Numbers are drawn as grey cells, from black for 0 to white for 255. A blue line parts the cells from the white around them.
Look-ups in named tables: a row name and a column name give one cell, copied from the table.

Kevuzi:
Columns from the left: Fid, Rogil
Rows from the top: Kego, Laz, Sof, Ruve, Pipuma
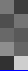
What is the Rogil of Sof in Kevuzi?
89
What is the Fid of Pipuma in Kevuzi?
49
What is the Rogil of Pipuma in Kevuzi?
206
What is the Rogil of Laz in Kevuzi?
116
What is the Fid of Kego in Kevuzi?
121
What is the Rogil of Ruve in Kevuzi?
101
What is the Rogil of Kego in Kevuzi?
61
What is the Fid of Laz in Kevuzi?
78
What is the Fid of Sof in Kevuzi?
104
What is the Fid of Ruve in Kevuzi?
142
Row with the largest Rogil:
Pipuma

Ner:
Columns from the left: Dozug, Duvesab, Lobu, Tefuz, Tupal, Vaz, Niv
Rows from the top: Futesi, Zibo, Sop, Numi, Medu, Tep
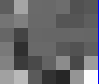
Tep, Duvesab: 185
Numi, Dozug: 121
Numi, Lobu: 105
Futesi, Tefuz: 105
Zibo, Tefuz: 105
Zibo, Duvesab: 127

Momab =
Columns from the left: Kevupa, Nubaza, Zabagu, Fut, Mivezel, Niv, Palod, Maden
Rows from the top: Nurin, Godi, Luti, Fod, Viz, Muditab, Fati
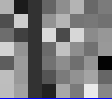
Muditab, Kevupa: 190
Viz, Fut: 114
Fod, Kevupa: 211
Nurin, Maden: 123
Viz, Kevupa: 93
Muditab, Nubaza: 153
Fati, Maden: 135
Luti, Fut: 218
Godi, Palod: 120
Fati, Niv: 122
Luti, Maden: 151
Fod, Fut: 107
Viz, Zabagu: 50
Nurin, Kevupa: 179

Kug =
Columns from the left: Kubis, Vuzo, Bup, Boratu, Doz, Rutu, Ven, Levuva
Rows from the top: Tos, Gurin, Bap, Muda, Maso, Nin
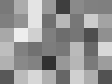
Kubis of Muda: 190
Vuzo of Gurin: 146
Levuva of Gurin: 163
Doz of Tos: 62
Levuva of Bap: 144
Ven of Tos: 128
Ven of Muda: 105
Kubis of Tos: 121
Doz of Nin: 102
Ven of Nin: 173
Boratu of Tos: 153

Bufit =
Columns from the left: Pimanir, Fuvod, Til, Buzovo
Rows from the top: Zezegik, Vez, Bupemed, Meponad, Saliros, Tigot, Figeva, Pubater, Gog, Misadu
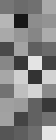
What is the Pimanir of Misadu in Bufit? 85
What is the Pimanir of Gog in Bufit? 162
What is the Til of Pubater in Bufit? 97
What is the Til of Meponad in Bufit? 95
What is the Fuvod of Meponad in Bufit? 163
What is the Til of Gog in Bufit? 97
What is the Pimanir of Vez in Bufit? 182
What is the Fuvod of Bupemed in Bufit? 150
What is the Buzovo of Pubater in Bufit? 56
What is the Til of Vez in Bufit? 141
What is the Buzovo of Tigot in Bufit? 210
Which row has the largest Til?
Saliros

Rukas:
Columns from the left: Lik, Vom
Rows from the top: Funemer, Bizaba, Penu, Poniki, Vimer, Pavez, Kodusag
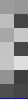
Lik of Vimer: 197
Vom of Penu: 199
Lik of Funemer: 156
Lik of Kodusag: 79
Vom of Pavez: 62
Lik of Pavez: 147
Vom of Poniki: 71
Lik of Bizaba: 189
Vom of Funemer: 150
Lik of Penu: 167
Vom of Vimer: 222
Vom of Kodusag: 70
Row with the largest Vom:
Vimer

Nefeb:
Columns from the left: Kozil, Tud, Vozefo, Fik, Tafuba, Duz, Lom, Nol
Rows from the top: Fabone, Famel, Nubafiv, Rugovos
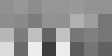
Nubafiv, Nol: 118
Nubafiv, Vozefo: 191
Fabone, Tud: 151
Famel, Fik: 146
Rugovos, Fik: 60
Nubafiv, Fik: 100
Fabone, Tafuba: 150
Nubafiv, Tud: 125
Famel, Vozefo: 125
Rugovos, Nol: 97
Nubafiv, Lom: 128
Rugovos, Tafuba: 236
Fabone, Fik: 150
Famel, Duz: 177
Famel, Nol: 118
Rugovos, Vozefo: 237
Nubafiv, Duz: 119
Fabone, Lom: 147
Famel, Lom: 158
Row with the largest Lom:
Famel

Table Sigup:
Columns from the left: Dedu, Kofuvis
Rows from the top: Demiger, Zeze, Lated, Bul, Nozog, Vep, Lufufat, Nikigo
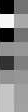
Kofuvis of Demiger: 114
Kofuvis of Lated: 114
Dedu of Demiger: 0
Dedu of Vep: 146
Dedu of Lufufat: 197
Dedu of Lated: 1
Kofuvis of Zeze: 170
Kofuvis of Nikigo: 161
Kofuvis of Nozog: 127
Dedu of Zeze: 246
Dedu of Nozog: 50
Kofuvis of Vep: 150
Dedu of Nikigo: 197
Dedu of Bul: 148

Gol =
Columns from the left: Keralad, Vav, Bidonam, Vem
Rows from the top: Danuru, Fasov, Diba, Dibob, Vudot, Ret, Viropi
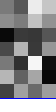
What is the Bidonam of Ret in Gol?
166
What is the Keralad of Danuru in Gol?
122
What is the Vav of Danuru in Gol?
87
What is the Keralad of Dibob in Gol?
73
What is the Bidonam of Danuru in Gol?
236
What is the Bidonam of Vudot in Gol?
246
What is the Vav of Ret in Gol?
98
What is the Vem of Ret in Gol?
7
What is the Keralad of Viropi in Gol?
65
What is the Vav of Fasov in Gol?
124
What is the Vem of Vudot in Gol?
16
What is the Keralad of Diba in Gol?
9
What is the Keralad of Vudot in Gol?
121
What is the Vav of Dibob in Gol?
180
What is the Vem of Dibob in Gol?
150
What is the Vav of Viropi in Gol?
160
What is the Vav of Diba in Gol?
58
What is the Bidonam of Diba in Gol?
55
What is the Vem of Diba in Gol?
86
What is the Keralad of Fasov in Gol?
141
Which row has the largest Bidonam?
Vudot

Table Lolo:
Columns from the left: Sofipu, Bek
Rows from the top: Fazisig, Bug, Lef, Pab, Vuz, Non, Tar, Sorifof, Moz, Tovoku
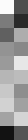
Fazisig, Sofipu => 251
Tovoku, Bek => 84
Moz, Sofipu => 163
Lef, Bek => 173
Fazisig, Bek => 78
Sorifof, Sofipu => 210
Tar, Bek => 142
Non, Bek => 188
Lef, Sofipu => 96
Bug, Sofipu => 123
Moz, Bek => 212
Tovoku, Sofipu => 18
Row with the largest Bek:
Vuz

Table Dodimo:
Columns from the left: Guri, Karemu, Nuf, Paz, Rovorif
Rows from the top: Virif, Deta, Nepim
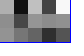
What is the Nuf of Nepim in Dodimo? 100
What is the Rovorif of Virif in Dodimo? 248
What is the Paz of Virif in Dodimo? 67
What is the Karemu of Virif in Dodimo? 16
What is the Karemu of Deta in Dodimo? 71
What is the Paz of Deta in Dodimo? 140
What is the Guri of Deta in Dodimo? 142
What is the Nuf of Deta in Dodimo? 149
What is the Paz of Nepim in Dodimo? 47
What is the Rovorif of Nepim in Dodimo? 84
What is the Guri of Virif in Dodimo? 175
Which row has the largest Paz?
Deta

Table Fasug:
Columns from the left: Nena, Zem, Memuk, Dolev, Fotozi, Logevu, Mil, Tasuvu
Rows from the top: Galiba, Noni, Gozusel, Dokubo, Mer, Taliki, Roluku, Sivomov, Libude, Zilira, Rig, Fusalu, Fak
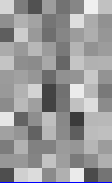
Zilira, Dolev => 183
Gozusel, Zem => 205
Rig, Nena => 124
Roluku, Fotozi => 113
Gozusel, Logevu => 156
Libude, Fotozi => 136
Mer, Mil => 177
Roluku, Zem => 178
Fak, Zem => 208
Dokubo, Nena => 171
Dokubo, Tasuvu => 156
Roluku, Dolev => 67
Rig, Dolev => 129

